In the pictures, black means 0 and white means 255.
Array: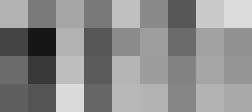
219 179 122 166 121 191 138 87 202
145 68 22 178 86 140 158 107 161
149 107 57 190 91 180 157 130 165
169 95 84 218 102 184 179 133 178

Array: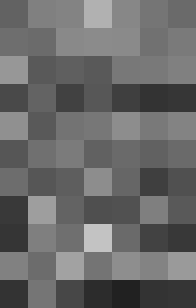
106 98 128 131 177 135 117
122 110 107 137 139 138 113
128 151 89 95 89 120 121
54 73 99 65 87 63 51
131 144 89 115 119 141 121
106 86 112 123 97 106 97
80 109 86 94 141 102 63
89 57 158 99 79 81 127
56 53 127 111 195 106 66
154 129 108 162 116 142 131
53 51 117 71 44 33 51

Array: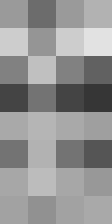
178 154 108 154
226 205 149 205
97 129 192 129
54 68 115 68
159 169 181 169
85 115 178 115
152 167 188 167
169 162 145 162

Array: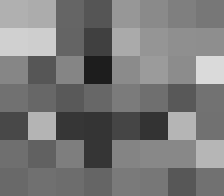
119 176 172 101 85 151 138 127
142 208 206 100 64 170 149 143
218 134 86 133 29 139 155 140
114 113 103 89 103 123 111 88
113 72 180 54 52 69 51 181
182 111 97 126 53 132 136 136
113 105 112 109 101 122 119 87

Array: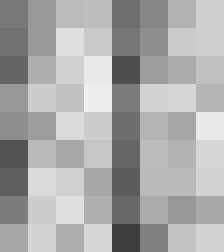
207 120 153 187 190 111 135 177
206 114 153 222 201 118 142 203
192 100 173 209 233 79 157 170
180 151 204 192 238 124 210 213
232 142 157 219 205 109 179 165
214 83 186 168 198 102 187 178
212 95 218 208 167 93 185 186
169 124 205 222 175 105 171 151
212 165 212 172 214 62 129 195

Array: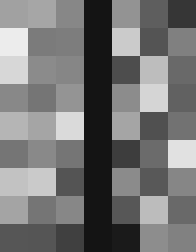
54 161 166 135 20 147 94
128 236 123 125 20 203 84
105 215 139 134 20 77 189
97 136 117 148 20 140 213
114 181 165 218 20 165 80
225 117 137 117 20 61 107
134 194 202 84 20 139 88
105 164 117 135 20 87 188
129 86 85 64 20 26 141

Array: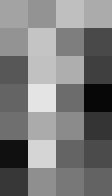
171 163 147 191
73 147 196 126
63 87 193 174
7 100 228 108
52 111 171 139
75 16 213 100
99 55 143 120
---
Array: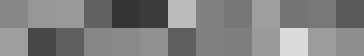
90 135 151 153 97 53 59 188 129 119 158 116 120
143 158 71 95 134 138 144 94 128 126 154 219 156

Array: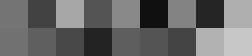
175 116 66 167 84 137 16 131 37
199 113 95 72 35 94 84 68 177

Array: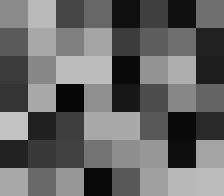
111 139 185 70 103 16 64 17
33 90 168 128 165 60 93 110
30 59 135 188 188 10 148 174
100 52 169 6 143 24 76 135
42 194 32 62 168 169 88 10
164 34 57 65 115 142 151 14
188 168 106 151 9 88 159 184

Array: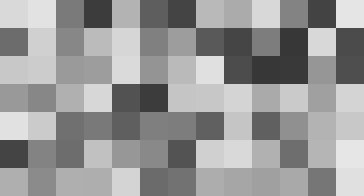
229 217 226 122 60 179 94 68 185 171 216 131 67
75 108 208 135 187 214 128 157 89 69 125 55 216
78 200 204 154 157 218 148 186 224 76 55 57 150
212 153 135 176 215 82 60 197 199 212 170 202 160
200 225 203 112 121 95 127 125 96 197 96 144 179
230 68 131 109 193 151 137 83 208 217 177 110 181
224 175 139 175 174 212 107 114 173 166 160 169 118

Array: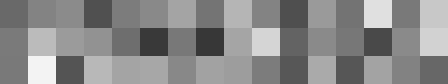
200 105 131 139 80 124 137 164 116 181 131 79 154 115 224 121
210 122 187 155 146 110 57 120 55 165 213 99 138 119 73 138
103 121 243 84 184 164 167 136 162 157 124 87 170 86 163 130

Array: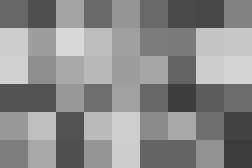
130 103 79 164 105 149 105 74 71
200 205 158 217 189 159 125 123 195
213 209 142 169 185 158 166 99 205
108 82 82 152 111 160 103 62 93
67 153 191 83 187 206 139 169 111
60 126 168 80 149 205 100 101 146
